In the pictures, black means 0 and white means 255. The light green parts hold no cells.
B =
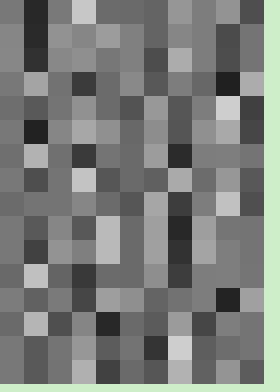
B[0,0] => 120
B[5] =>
[120, 34, 134, 167, 144, 104, 141, 85, 144, 169, 70]
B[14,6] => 52
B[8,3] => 134
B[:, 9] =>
[147, 75, 77, 32, 206, 169, 126, 151, 193, 117, 126, 126, 35, 126, 109, 148]
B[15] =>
[120, 89, 115, 176, 65, 106, 86, 178, 97, 148, 92]
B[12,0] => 124
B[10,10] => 116
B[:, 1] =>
[40, 42, 49, 164, 89, 34, 178, 78, 116, 89, 65, 192, 97, 181, 89, 89]
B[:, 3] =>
[199, 134, 143, 59, 145, 167, 58, 195, 134, 88, 127, 57, 70, 133, 151, 176]
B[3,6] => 88
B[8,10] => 79
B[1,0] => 134
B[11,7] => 61
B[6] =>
[111, 178, 112, 58, 116, 106, 156, 43, 125, 126, 116]
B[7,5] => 106
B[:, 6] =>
[100, 100, 77, 88, 152, 141, 156, 96, 166, 159, 160, 142, 100, 91, 52, 86]
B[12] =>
[124, 97, 122, 70, 158, 143, 100, 114, 125, 35, 160]
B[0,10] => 78
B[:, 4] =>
[107, 156, 119, 107, 107, 144, 116, 86, 107, 186, 185, 107, 158, 40, 92, 65]
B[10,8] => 164
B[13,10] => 116
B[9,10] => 116
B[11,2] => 100
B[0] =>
[120, 40, 121, 199, 107, 106, 100, 150, 125, 147, 78]
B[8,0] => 107

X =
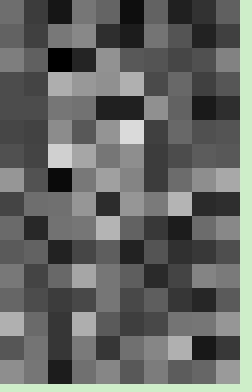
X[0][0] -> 111
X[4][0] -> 77
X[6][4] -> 118
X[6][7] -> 77
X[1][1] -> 65
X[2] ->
[126, 97, 1, 37, 146, 88, 85, 70, 81, 129]
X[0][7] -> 33
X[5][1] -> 67
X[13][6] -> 72
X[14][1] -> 116
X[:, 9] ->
[97, 64, 129, 86, 47, 84, 89, 167, 47, 135, 78, 122, 91, 150, 56, 154]
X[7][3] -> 120
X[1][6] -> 116
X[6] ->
[81, 68, 207, 165, 118, 141, 60, 77, 93, 89]
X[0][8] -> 50
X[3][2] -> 174
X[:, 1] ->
[60, 65, 97, 69, 76, 67, 68, 82, 110, 41, 98, 69, 76, 106, 116, 118]
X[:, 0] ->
[111, 98, 126, 77, 77, 70, 81, 149, 68, 107, 91, 121, 103, 176, 86, 142]
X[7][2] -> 11
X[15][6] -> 125
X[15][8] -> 102
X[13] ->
[176, 106, 54, 173, 90, 63, 72, 117, 119, 150]
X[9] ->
[107, 41, 115, 119, 180, 98, 56, 28, 108, 135]
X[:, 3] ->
[118, 136, 37, 151, 115, 89, 165, 120, 150, 119, 70, 166, 72, 173, 122, 112]
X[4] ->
[77, 76, 118, 115, 33, 32, 143, 99, 26, 47]
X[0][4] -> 101
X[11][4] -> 118
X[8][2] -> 112

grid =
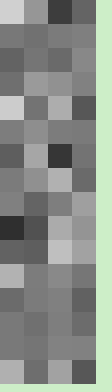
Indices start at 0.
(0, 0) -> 208
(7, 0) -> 123
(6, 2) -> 54
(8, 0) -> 128
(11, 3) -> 118
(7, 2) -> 177
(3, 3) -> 129
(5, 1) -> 142
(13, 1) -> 112
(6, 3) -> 115
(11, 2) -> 137
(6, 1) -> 166
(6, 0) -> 94
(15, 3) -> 87
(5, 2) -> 124
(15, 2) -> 162
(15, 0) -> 176
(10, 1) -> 94

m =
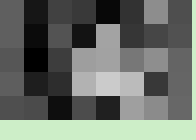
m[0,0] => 95
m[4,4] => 32
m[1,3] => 19
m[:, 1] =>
[22, 11, 0, 30, 75]
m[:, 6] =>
[141, 70, 142, 56, 139]
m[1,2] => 83
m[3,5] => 187
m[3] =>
[94, 30, 45, 178, 203, 187, 56, 101]
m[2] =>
[86, 0, 61, 158, 162, 119, 142, 100]
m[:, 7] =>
[78, 81, 100, 101, 103]
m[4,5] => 159

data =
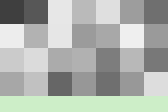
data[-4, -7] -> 63
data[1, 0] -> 237
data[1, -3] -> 168
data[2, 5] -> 184
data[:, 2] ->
[231, 230, 171, 102]
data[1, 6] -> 154
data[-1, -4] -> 151
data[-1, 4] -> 111

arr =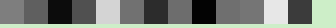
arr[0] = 126
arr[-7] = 44
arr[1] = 95

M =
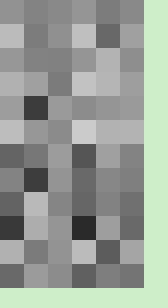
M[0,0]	146
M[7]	[131, 61, 148, 105, 135, 127]
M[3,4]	181
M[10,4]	92
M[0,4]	124
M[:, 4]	[124, 104, 179, 181, 149, 178, 160, 135, 130, 158, 92, 126]
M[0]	[146, 131, 137, 149, 124, 137]
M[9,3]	42
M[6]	[100, 119, 156, 85, 160, 131]
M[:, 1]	[131, 124, 130, 160, 60, 151, 119, 61, 185, 173, 123, 155]
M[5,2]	139
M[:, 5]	[137, 160, 142, 158, 154, 179, 131, 127, 112, 105, 165, 116]
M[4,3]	140
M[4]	[157, 60, 154, 140, 149, 154]

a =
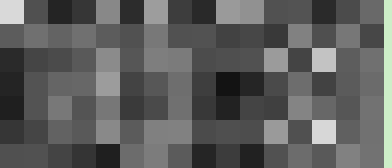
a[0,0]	217
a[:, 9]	[154, 66, 79, 19, 34, 79, 60]
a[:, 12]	[83, 129, 68, 109, 132, 80, 108]
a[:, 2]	[36, 99, 75, 101, 120, 98, 68]
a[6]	[80, 81, 68, 52, 31, 108, 124, 91, 37, 60, 33, 81, 108, 89, 129, 114]
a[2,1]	69
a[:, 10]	[145, 71, 81, 37, 68, 77, 33]
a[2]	[42, 69, 75, 89, 139, 86, 126, 123, 76, 79, 81, 155, 68, 195, 93, 112]
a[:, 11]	[81, 57, 155, 74, 64, 154, 81]
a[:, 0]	[217, 92, 42, 36, 31, 54, 80]
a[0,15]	105
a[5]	[54, 69, 98, 89, 137, 91, 128, 129, 75, 79, 77, 154, 80, 215, 96, 113]
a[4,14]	86
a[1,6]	120
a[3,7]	110
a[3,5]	67
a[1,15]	71
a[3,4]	156
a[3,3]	103
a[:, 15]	[105, 71, 112, 107, 114, 113, 114]
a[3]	[36, 83, 101, 103, 156, 67, 87, 110, 62, 19, 37, 74, 109, 66, 91, 107]
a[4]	[31, 83, 120, 84, 119, 58, 74, 112, 56, 34, 68, 64, 132, 103, 86, 114]
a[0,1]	80
